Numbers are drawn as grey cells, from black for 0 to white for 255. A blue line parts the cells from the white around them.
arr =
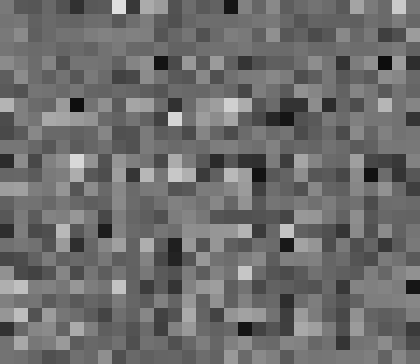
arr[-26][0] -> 121
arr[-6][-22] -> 195
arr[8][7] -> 106
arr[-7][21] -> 90
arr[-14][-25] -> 173
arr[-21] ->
[94, 140, 109, 95, 115, 87, 122, 107, 66, 72, 140, 115, 90, 86, 137, 80, 113, 123, 124, 136, 124, 78, 94, 119, 88, 101, 90, 142, 135, 105]
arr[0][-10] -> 93
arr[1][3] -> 106
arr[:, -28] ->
[86, 97, 95, 107, 108, 109, 117, 107, 117, 136, 104, 72, 91, 126, 114, 92, 74, 113, 98, 66, 126, 117, 82, 134, 119, 101]
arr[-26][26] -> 123
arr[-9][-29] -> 119
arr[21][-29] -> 114
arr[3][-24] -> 99
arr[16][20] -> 195
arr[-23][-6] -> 113
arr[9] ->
[73, 90, 136, 105, 105, 97, 102, 134, 80, 82, 123, 92, 99, 75, 133, 101, 76, 107, 125, 107, 116, 75, 93, 107, 75, 138, 101, 129, 114, 118]
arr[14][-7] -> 125
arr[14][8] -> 138
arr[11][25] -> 159
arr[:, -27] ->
[104, 106, 106, 110, 132, 95, 115, 102, 169, 105, 87, 129, 122, 120, 104, 131, 79, 83, 124, 84, 130, 91, 156, 139, 126, 80]
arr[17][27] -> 56
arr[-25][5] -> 100
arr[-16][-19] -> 113
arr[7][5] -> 14
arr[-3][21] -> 169
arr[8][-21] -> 116
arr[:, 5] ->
[49, 100, 114, 106, 116, 87, 118, 14, 154, 97, 91, 216, 173, 85, 104, 151, 87, 46, 106, 75, 151, 89, 109, 171, 92, 112]
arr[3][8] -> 122
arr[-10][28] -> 98
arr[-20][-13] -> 71
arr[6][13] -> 105
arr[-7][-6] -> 95
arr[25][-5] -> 122
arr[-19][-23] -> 144
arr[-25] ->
[116, 119, 97, 106, 101, 100, 109, 110, 88, 110, 125, 92, 80, 102, 110, 109, 108, 112, 118, 121, 104, 85, 100, 98, 98, 95, 111, 106, 124, 103]
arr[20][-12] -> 73

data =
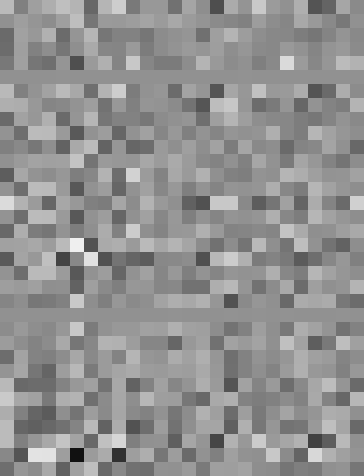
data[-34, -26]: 186
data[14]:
[219, 178, 155, 102, 167, 152, 128, 124, 166, 140, 179, 153, 144, 97, 81, 200, 200, 137, 93, 117, 161, 100, 172, 132, 106, 208]
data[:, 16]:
[171, 134, 180, 142, 140, 145, 166, 199, 180, 149, 124, 145, 129, 148, 200, 148, 131, 141, 204, 149, 184, 82, 146, 115, 162, 111, 112, 84, 175, 108, 95, 178, 160, 158]
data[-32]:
[106, 161, 152, 177, 107, 149, 182, 118, 130, 130, 118, 140, 145, 149, 112, 159, 180, 157, 142, 136, 135, 125, 118, 132, 148, 137]
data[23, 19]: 143
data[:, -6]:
[145, 134, 135, 153, 218, 145, 154, 149, 135, 135, 106, 122, 181, 135, 161, 135, 195, 116, 121, 135, 169, 105, 146, 120, 192, 150, 155, 109, 140, 164, 115, 166, 139, 117]
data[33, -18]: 136
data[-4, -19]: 98
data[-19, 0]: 147
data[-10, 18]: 163
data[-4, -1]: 105
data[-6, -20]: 111
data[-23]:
[145, 154, 163, 160, 161, 195, 116, 154, 151, 149, 167, 155, 170, 155, 138, 131, 145, 129, 166, 146, 122, 165, 151, 131, 116, 141]
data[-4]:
[187, 102, 96, 104, 113, 132, 185, 98, 172, 82, 110, 157, 114, 143, 165, 165, 95, 176, 119, 150, 115, 118, 153, 191, 165, 105]
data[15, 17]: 145
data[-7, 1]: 105
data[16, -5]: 170
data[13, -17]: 146
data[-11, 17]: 129
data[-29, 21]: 145
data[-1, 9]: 113
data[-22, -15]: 131
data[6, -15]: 150
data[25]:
[109, 163, 131, 128, 141, 167, 137, 155, 131, 181, 150, 147, 172, 161, 175, 150, 111, 130, 147, 140, 150, 175, 160, 155, 132, 141]
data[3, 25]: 139
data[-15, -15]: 134
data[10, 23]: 164
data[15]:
[147, 110, 187, 186, 154, 88, 146, 157, 102, 145, 161, 135, 152, 127, 146, 133, 148, 145, 149, 175, 135, 125, 182, 162, 150, 142]
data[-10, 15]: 113
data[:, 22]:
[84, 153, 118, 133, 135, 145, 84, 147, 119, 182, 136, 151, 159, 182, 172, 182, 143, 146, 110, 182, 159, 167, 145, 162, 94, 160, 152, 167, 169, 149, 153, 65, 216, 123]
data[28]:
[202, 167, 161, 121, 174, 179, 111, 139, 167, 142, 183, 158, 157, 119, 104, 169, 175, 130, 125, 129, 140, 130, 169, 131, 103, 183]
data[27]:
[185, 105, 108, 108, 131, 152, 160, 114, 168, 98, 130, 161, 134, 148, 174, 154, 84, 162, 132, 154, 109, 137, 167, 189, 149, 106]
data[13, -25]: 110
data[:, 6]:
[103, 118, 182, 170, 154, 145, 111, 158, 182, 146, 187, 116, 135, 146, 128, 146, 143, 82, 225, 146, 159, 142, 145, 123, 135, 137, 122, 160, 111, 157, 185, 104, 155, 190]
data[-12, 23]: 145

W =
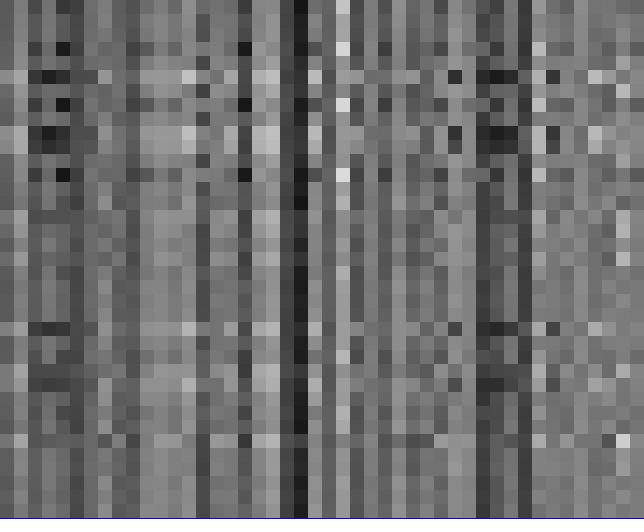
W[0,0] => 89
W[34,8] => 88
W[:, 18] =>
[133, 130, 132, 149, 139, 175, 147, 152, 129, 178, 175, 138, 148, 128, 124, 160, 147, 131, 152, 132, 122, 129, 126, 166, 127, 135, 166, 158, 130, 135, 124, 164, 132, 132, 123, 132, 122]
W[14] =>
[87, 118, 84, 116, 80, 64, 105, 141, 86, 92, 125, 127, 111, 148, 92, 106, 110, 85, 124, 139, 63, 21, 136, 97, 176, 79, 118, 94, 149, 110, 127, 81, 129, 121, 64, 72, 120, 61, 126, 113, 101, 140, 119, 135, 99, 112]
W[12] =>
[94, 135, 59, 105, 22, 62, 115, 103, 104, 66, 87, 120, 96, 137, 124, 122, 103, 25, 148, 134, 77, 24, 79, 101, 219, 67, 130, 61, 132, 89, 100, 66, 139, 106, 103, 54, 114, 52, 184, 103, 90, 136, 114, 95, 118, 89]
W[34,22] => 144
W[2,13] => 131
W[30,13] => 147
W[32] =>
[93, 131, 93, 117, 104, 76, 106, 120, 98, 85, 129, 137, 127, 130, 69, 124, 120, 84, 132, 153, 69, 38, 137, 94, 146, 83, 124, 92, 133, 91, 116, 112, 145, 134, 62, 93, 114, 62, 130, 126, 122, 133, 108, 114, 146, 126]
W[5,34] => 41
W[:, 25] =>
[72, 80, 76, 68, 84, 147, 90, 70, 84, 148, 135, 84, 67, 80, 79, 109, 90, 79, 93, 77, 80, 80, 83, 132, 83, 74, 113, 125, 92, 79, 82, 101, 83, 81, 81, 86, 82]
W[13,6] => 107
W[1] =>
[90, 126, 87, 117, 89, 71, 107, 126, 94, 86, 123, 132, 118, 137, 81, 117, 115, 80, 130, 146, 67, 31, 131, 95, 163, 80, 123, 90, 139, 97, 119, 96, 139, 127, 66, 83, 117, 60, 132, 120, 111, 136, 112, 119, 126, 117]
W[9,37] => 96
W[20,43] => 130
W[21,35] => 89
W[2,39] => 123
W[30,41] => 139
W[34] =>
[88, 121, 92, 120, 100, 70, 104, 136, 88, 92, 132, 133, 120, 140, 75, 112, 115, 94, 123, 146, 64, 29, 144, 95, 156, 81, 119, 98, 144, 103, 126, 97, 137, 129, 58, 86, 119, 62, 117, 122, 112, 138, 113, 130, 118, 122]
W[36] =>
[87, 120, 95, 121, 106, 71, 104, 138, 88, 93, 135, 134, 122, 140, 72, 111, 116, 99, 122, 147, 63, 29, 148, 95, 151, 82, 119, 100, 144, 104, 128, 100, 137, 131, 55, 88, 120, 62, 113, 123, 113, 138, 113, 132, 119, 124]
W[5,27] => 109
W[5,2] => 54
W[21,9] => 86
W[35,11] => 136
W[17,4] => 100
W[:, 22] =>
[109, 131, 123, 80, 131, 186, 132, 80, 142, 185, 169, 132, 79, 135, 136, 145, 131, 132, 130, 123, 142, 135, 143, 174, 141, 113, 146, 173, 154, 122, 142, 131, 137, 133, 144, 141, 148]
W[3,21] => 27
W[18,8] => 115
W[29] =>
[93, 129, 79, 111, 72, 68, 107, 122, 97, 82, 117, 130, 115, 140, 93, 118, 114, 68, 135, 145, 70, 29, 122, 96, 176, 79, 124, 85, 138, 98, 114, 91, 135, 122, 73, 74, 113, 60, 145, 113, 107, 136, 116, 116, 124, 112]
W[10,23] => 81
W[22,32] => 137
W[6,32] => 150
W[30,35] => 76
